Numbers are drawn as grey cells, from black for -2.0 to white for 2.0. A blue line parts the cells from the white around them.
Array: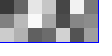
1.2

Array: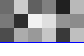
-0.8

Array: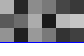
0.3

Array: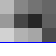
1.3

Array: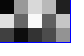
-1.0

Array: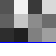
-1.3
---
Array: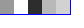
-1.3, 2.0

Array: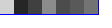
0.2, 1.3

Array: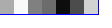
-0.3, 1.9

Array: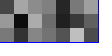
-0.3, 1.0

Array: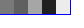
0.6, 1.7

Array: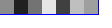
1.6, 1.6

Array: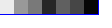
-1.4, 1.7

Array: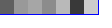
0.2, 1.2

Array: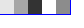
-1.2, 2.0

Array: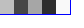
0.6, 1.9
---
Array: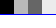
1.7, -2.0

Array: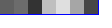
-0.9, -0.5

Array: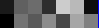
-1.8, -2.0

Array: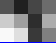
-0.3, 1.9

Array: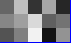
-1.4, -0.7

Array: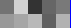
-0.1, 0.4

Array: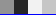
1.1, 0.3

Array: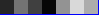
0.7, -1.4
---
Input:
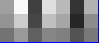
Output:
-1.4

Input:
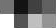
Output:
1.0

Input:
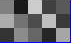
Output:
1.0

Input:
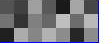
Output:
-0.3

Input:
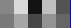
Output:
0.3

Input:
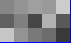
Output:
0.8

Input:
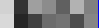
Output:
-0.8
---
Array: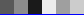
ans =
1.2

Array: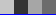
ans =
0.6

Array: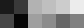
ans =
1.2

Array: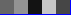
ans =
0.3

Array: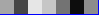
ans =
1.1

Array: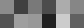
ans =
0.7

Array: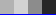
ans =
0.8

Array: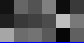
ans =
0.6

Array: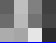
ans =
1.0

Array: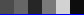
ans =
-0.1
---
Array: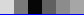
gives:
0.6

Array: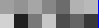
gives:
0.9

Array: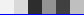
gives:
1.0

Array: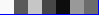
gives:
-0.3

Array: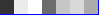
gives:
0.7

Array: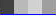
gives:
0.5
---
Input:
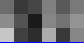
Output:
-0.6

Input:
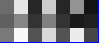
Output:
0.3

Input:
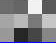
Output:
1.8

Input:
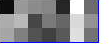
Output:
2.0

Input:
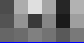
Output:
-1.4

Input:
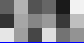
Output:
-1.6
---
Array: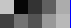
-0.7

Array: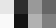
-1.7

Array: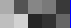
-1.4

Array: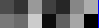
-0.5

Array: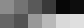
0.9

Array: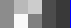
0.0
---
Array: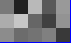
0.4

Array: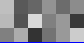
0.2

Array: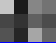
-0.2

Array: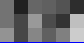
-1.3

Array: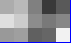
-0.6

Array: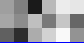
1.6

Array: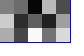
-0.8

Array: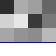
-0.4
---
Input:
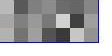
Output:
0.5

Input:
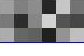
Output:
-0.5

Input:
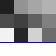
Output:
1.3

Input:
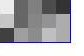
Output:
0.2

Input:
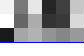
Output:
0.8

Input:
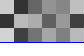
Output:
-0.2
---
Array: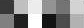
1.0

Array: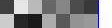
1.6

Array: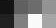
-0.5

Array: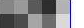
0.4

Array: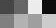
-0.4

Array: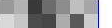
0.8
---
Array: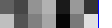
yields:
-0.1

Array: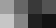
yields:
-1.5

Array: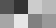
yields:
0.0

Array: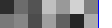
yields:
-1.4

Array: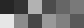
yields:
0.0

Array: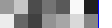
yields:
1.4

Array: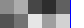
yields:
0.5
